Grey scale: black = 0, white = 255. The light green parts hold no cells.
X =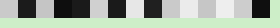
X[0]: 202
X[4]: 26
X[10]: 235
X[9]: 202

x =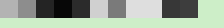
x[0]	179
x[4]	43
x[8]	222

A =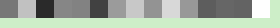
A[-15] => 119
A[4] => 130
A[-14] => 193
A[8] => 147

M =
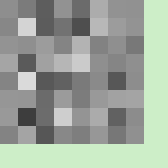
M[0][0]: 142
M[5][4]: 124
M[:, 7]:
[145, 147, 120, 143, 141, 164, 140, 144]
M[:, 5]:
[172, 184, 130, 143, 138, 153, 171, 151]
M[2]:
[147, 143, 156, 132, 179, 130, 143, 120]
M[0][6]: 146
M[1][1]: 212
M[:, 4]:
[107, 78, 179, 203, 122, 124, 148, 126]
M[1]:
[135, 212, 92, 114, 78, 184, 156, 147]
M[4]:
[132, 218, 88, 97, 122, 138, 87, 141]
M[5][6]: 162
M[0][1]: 123
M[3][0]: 165
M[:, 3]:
[146, 114, 132, 182, 97, 155, 206, 136]

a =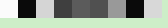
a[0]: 251
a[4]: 91
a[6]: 153
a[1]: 10

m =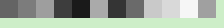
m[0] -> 100
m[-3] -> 217
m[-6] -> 52
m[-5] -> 106

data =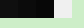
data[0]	15
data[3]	240
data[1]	11

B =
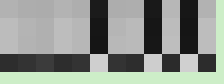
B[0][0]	178
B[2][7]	186
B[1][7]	186
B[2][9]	190
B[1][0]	188
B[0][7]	174
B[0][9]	183
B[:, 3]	[179, 189, 189, 45]
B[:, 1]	[173, 180, 179, 51]
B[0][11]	178
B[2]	[188, 179, 176, 189, 183, 21, 184, 186, 23, 190, 22, 189]
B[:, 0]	[178, 188, 188, 45]
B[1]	[188, 180, 176, 189, 183, 22, 181, 186, 22, 188, 21, 189]

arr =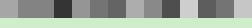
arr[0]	166
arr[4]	149
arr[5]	116
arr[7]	173
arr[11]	93

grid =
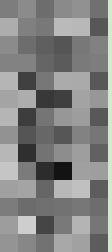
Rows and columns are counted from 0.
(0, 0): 125
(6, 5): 88
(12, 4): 180
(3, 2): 101
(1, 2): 120
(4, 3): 171
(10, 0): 160
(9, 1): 123
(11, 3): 114
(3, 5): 125
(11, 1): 108
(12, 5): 118
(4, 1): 64
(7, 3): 86
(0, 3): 138
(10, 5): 93
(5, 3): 63
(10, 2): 102
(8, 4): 158
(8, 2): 115
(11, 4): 119
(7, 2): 103
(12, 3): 121
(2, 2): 95
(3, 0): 130
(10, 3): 184
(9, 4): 160

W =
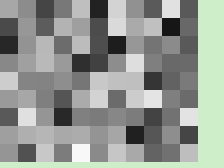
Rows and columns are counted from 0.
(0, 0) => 167
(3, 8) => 127
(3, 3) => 154
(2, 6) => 29
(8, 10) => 190
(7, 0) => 159
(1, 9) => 22
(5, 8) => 228
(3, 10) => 106
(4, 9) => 98
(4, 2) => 131
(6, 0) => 89
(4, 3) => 142
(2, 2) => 184
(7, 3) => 169
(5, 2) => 127
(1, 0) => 74
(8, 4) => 248
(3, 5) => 65
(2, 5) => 78
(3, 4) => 47
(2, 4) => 188
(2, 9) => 139
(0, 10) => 89
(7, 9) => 142
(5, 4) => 171
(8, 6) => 198
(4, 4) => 118
